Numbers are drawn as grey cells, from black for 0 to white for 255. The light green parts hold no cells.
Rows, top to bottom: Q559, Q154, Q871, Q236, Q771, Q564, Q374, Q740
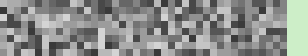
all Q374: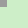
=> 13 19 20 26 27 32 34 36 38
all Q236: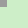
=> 9 10 12 14 15 37 38

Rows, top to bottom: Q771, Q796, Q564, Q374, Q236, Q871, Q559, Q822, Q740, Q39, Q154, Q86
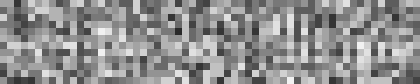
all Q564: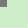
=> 1 13 14 22 25 29 38 44 46 48 49 57
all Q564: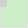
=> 0 4 20 26 39

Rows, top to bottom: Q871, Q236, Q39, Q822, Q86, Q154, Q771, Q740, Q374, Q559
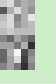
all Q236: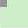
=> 4
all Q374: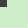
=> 3
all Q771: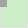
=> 0 1
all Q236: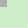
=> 1 3
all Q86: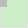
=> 0 2 3 4
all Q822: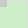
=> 0
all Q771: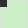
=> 4

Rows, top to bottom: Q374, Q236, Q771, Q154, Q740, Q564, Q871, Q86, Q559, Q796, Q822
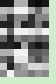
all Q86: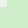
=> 2 3
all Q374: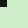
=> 0 1 4 6
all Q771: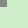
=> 0 2 3 5 6
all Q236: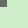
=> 5
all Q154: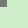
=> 5
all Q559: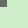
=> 0

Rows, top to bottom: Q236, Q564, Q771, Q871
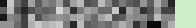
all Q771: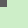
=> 17 21
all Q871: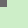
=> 2 13 15 20
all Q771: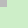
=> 4 15 22
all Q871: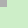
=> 4 6 17 24
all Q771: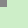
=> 1 7 9 12 19 20 23 24
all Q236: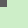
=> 5 13 18 21
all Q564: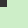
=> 10 20

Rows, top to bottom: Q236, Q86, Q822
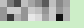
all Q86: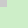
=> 1 2 4 7
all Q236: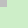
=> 0 3 7
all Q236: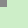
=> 5 8

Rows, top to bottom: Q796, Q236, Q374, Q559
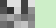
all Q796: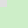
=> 1 2 4
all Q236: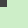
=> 3
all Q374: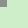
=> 0 2
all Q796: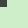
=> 0 3

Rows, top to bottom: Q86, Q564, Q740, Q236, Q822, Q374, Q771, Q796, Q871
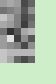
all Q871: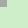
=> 1
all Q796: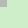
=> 1 2 3 4
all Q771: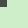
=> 3
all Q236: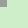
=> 1
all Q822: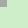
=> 3

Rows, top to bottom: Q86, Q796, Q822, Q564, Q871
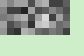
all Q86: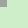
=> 0 2 3 5
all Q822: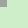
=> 2 5 8

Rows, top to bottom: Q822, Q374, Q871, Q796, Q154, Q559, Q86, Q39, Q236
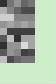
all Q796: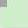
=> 1 3
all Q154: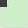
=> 1 2 3 4
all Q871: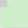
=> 0 1
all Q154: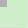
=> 0
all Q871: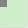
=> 2 3 4
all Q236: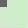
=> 2

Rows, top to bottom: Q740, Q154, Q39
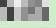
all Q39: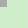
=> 4 5
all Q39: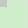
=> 2

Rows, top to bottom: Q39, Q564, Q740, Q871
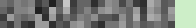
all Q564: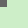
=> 0 8 11 18
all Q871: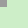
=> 5 6 11 17

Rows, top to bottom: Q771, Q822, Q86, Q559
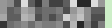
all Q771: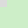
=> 3 10 13
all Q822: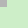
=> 11

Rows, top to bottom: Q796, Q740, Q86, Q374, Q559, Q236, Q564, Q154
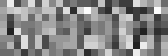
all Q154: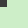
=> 3
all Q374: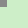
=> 2 5 9 13 21
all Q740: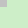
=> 1 3 6 7 16
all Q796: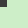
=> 15 17 18

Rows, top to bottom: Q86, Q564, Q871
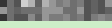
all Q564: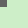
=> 2 13 15
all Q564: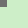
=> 1 3 4 5 9 10
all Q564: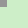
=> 0 6 7 8 11
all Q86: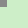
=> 9
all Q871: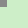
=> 4 9 14

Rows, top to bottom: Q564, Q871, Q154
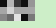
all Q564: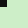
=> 0 3
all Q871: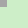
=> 0 2 3 4
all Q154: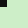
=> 3
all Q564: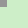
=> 4

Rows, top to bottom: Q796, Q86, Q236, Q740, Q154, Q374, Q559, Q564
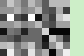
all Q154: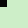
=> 7 8 9
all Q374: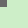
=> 0 3 4 5
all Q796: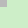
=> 4 7 8 9

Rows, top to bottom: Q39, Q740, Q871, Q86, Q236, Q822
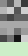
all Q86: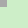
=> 0 1 2 3
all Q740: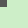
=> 2
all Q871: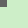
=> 0 2 3
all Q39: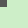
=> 1

